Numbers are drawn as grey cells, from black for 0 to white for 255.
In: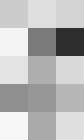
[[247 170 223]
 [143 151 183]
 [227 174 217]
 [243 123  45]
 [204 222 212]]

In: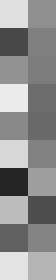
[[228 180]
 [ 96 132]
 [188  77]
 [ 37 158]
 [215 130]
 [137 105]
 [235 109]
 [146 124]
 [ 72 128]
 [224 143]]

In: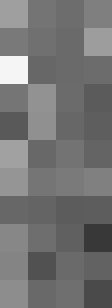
[[141 105 111  74]
 [132  81 106  98]
 [135 110  96  56]
 [103 100  92  93]
 [149 117 122 128]
 [161 104 115 100]
 [ 89 144 103  94]
 [117 146 107  91]
 [245 103 106 108]
 [121 112 106 157]
 [159 116 109 127]]

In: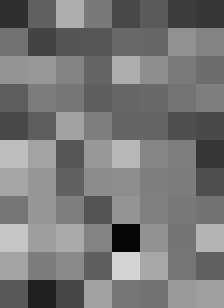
[[ 89  32  71 162 118 114 154 159]
 [164 124 138  95 211 167 118  96]
 [197 158 170 131   7 146 117 180]
 [118 150 126  84 148 128 121 115]
 [165 149  97 140 141 127 125  78]
 [189 163  86 152 183 133 127  54]
 [ 72  94 161 126 100 101  79  73]
 [ 94 124 119  95 103 105 116 126]
 [147 151 131 100 173 142 122 109]
 [114  67  85  86 104 103 145 131]
 [ 47  97 174 121  72  91  61  55]]

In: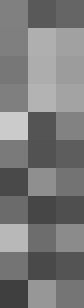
[[ 63 151 117]
 [116  73  84]
 [184 109 139]
 [107  70  79]
 [ 73 143 115]
 [122  82  93]
 [203  84 130]
 [127 179 163]
 [119 173 156]
 [127 175 161]
 [128  89 101]]

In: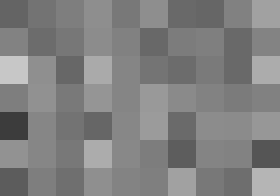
[[ 92 126 111 143 131 127 161 120 110 181]
 [146 134 120 172 136 125  93 132 130  85]
 [ 60 134 115 102 135 155 106 140 139 151]
 [126 145 121 149 133 153 138 130 123 129]
 [199 143 103 170 133 116 108 122 105 172]
 [130 108 119 140 129 104 124 127 105 131]
 [100 115 126 142 120 142 105 102 129 161]]

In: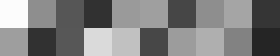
[[158  49  87 218 193  71 156 175 130  37]
 [252 142  86  49 154 159  70 142 165  53]]
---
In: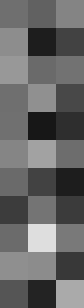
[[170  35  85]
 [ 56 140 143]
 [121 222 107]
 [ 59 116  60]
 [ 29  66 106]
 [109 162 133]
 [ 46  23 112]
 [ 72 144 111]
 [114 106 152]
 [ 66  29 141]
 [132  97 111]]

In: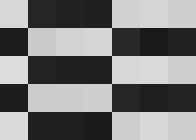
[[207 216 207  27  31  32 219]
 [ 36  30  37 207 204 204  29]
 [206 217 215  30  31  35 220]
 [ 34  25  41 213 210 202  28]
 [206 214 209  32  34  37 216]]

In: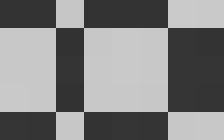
[[200 199  52  53  51 199  52  53]
 [ 52  53 199 200 200  50 200 201]
 [ 53  53 200 201 200  52 200 200]
 [ 51  53 200 201 199  50 200 200]
 [201 202  51  51  51 198  51  51]]

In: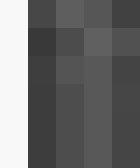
[[ 69  88  77  61 248]
 [ 69  88  77  61 248]
 [ 70  88  77  61 248]
 [ 68  88  84  62 248]
 [ 81  96  76  57 248]
 [ 65  86  94  71 248]]

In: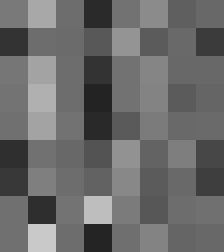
[[104 101 131 111  36 109 201 112]
 [112 109  87 123 190 115  46 112]
 [ 62 105  91 136  98 109 127  56]
 [ 71 126  99 146  83 104 113  47]
 [106 105 123  90  41 114 163 112]
 [101  91 131 114  35 109 176 115]
 [104 104 133 114  51 109 163 118]
 [ 59 105  91 148  88 107 109  51]
 [104  95 139 114  42 109 168 121]]

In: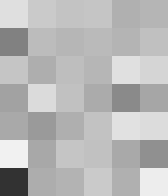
[[237 176 202 179 173  50]
 [144 169 193 197 168 241]
 [220 225 194 175 154 169]
 [166 138 171 193 219 162]
 [213 224 182 190 174 197]
 [192 180 186 182 188 129]
 [181 176 197 195 202 223]]

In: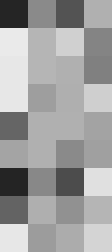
[[212 172 156 231]
 [181 145 175  99]
 [224  76 136  36]
 [160 138 176 164]
 [163 176 176 101]
 [207 175 158 231]
 [128 176 181 231]
 [132 208 181 234]
 [176  83 138  37]]
